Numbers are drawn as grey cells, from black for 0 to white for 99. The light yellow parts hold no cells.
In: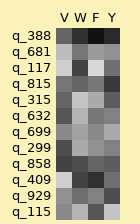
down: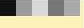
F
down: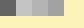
W
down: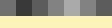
Y
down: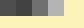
W
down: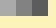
Y
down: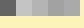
W
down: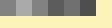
Y

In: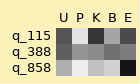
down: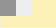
P
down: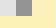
P
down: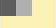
U

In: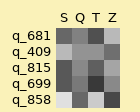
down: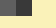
T
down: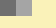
Z
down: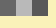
S
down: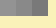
Q
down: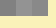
Q

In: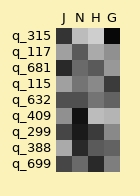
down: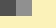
J
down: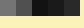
N

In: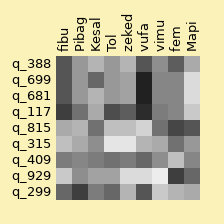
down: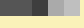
fibu
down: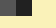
vufa
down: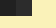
vufa
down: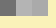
Pibag

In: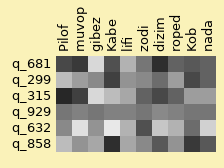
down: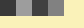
muvop
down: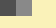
zodi
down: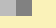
Kabe
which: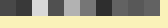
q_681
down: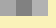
lifi

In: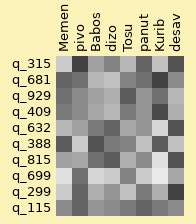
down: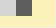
Kurib
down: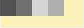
Babos
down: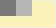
Memen
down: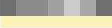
pivo
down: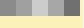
pivo

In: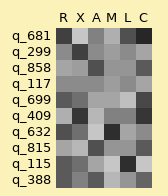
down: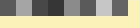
C
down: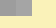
M
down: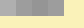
M
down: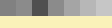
A
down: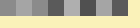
R
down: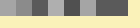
R

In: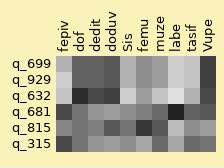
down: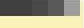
Vupe
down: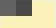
dedit
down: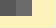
muze
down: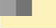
Vupe
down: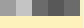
muze

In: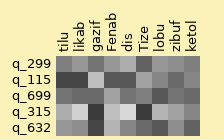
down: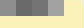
zibuf
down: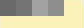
zibuf
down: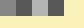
lobu

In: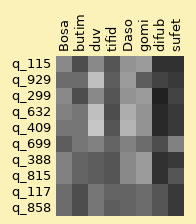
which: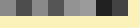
q_299
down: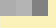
Daso
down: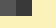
sufet
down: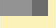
gomi

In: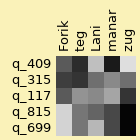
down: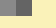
Lani
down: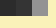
teg
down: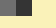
zug
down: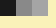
manar
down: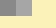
manar
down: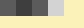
Forik

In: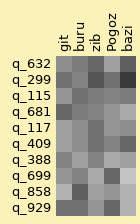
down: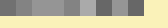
Pogoz
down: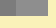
buru
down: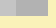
bazi
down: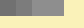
buru
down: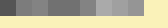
zib
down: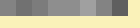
buru
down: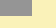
Pogoz

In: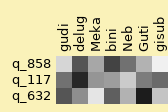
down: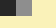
delug
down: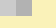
Neb
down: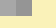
Meka
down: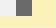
gisub
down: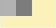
Guti
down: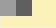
bini
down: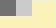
Neb

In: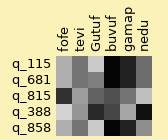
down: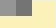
tevi
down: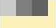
Gutuf

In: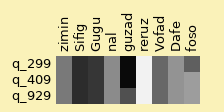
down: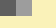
foso
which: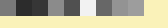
q_929
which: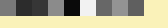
q_299
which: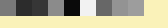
q_409

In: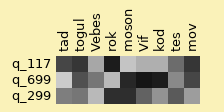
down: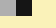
Vif
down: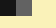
Vif
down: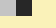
moson
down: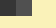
togul

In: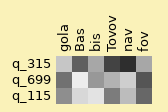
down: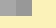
bis
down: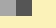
fov
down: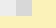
Bas
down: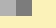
Tovov
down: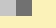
gola

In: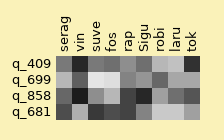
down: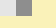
suve
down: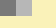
serag
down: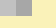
laru

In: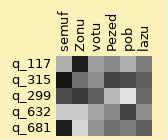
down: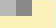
Pezed
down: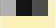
semuf
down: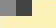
Pezed

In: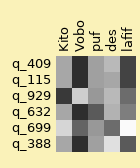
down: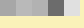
des
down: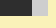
Vobo
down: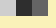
Vobo

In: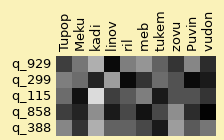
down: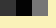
vudon
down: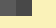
ril
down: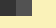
zovu
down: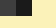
linov
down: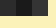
vudon

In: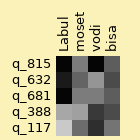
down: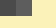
bisa
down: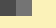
bisa
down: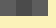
bisa
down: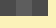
bisa
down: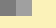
moset
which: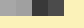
q_388

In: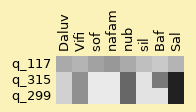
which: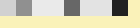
q_299
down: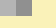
Vifi
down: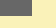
nub
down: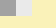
sof
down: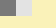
Baf
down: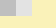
sil

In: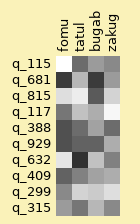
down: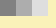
zakug
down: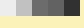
tatul
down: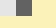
fomu

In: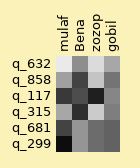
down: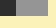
Bena
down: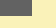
gobil
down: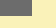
zozop
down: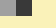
mulaf
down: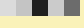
zozop
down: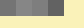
gobil
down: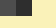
Bena

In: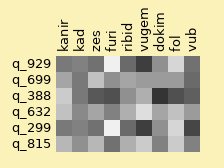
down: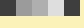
vugem
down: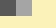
zes

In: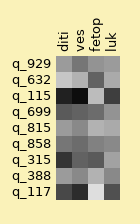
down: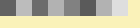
fetop
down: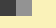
luk

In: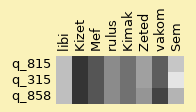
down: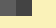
vakom
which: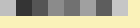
q_815
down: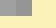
Zeted
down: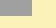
Zeted

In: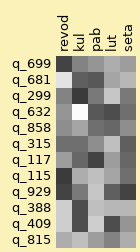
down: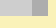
revod
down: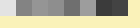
revod
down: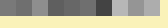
seta
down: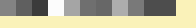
kul
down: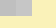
pab

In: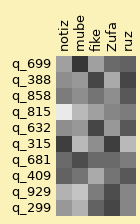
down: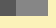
ruz
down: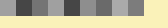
fike
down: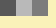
ruz
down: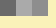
Zufa
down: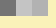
mube

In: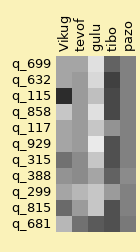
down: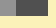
tibo
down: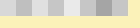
gulu
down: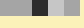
Vikug
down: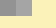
Vikug
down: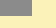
tevof
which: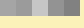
q_117
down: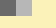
Vikug

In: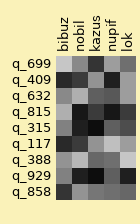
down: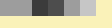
lok
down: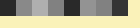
bibuz
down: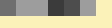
lok

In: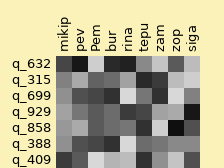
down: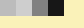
siga
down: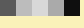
zop
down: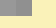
mikip

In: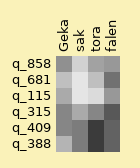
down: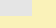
sak
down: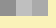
Geka
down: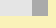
sak
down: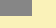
Geka
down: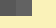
falen

